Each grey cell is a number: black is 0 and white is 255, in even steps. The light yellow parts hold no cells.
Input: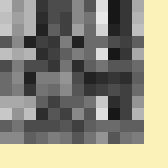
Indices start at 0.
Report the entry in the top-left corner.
200
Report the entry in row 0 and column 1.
148
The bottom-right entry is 125
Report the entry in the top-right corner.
169
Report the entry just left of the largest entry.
116
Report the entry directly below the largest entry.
211
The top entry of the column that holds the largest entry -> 222
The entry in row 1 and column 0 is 191
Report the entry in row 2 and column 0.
200
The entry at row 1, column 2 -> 180
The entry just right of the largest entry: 23
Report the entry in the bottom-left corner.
137
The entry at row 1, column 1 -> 160
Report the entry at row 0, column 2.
180
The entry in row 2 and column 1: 148
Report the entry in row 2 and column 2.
180

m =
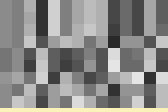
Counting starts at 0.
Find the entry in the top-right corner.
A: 94
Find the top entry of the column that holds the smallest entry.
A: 71
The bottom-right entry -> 188
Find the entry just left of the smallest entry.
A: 157
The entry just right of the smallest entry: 148
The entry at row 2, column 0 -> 139
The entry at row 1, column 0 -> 139
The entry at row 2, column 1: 127
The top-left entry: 139
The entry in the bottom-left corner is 139
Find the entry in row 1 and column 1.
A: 127
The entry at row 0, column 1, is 127
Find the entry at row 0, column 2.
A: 176
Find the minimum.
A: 41
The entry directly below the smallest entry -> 219
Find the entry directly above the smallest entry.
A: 62

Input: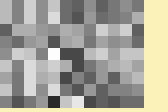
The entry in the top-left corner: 186
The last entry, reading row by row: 108
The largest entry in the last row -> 231
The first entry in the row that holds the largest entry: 142
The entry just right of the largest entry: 72
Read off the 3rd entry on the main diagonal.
174
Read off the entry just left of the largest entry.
130
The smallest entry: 42
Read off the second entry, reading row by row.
130
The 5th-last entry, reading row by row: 72
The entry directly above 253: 84
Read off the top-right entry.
119
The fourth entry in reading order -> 142
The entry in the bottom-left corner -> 130
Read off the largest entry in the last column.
197
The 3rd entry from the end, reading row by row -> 84
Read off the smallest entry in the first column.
96
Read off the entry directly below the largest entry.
207
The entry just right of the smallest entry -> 197
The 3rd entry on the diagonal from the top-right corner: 174
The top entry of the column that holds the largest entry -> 197
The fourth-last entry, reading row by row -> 96
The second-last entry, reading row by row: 108
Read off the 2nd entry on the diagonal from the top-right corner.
130

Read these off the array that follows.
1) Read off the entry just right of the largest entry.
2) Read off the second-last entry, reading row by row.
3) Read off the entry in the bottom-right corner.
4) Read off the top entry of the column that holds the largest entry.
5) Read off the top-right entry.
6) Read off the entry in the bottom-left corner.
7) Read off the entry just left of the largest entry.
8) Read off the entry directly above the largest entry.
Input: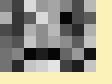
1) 64
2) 29
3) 196
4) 165
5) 184
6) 114
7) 208
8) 6

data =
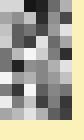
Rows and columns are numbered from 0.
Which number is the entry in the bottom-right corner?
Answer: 64
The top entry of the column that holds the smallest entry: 23
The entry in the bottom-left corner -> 165
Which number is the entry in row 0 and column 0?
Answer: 214
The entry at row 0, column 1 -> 214
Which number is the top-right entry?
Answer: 176
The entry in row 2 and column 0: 194
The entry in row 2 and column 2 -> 116
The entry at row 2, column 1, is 95

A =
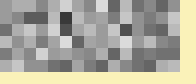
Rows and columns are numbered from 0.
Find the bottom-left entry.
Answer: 174
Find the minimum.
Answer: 57
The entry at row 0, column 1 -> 174
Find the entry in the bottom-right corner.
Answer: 186
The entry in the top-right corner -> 145
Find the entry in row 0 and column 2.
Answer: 174
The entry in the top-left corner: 155
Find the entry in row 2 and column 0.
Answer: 113
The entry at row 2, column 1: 174
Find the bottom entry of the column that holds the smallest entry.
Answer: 101
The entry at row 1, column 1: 136
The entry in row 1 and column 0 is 155
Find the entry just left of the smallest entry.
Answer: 186
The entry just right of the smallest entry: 186

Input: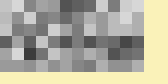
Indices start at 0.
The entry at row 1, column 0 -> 187
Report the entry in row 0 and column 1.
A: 215
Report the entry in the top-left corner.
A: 196
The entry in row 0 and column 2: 134
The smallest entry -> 60
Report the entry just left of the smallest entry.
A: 215
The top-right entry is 215
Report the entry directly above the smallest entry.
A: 95
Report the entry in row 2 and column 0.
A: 196
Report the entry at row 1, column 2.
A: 206
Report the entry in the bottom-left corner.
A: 154
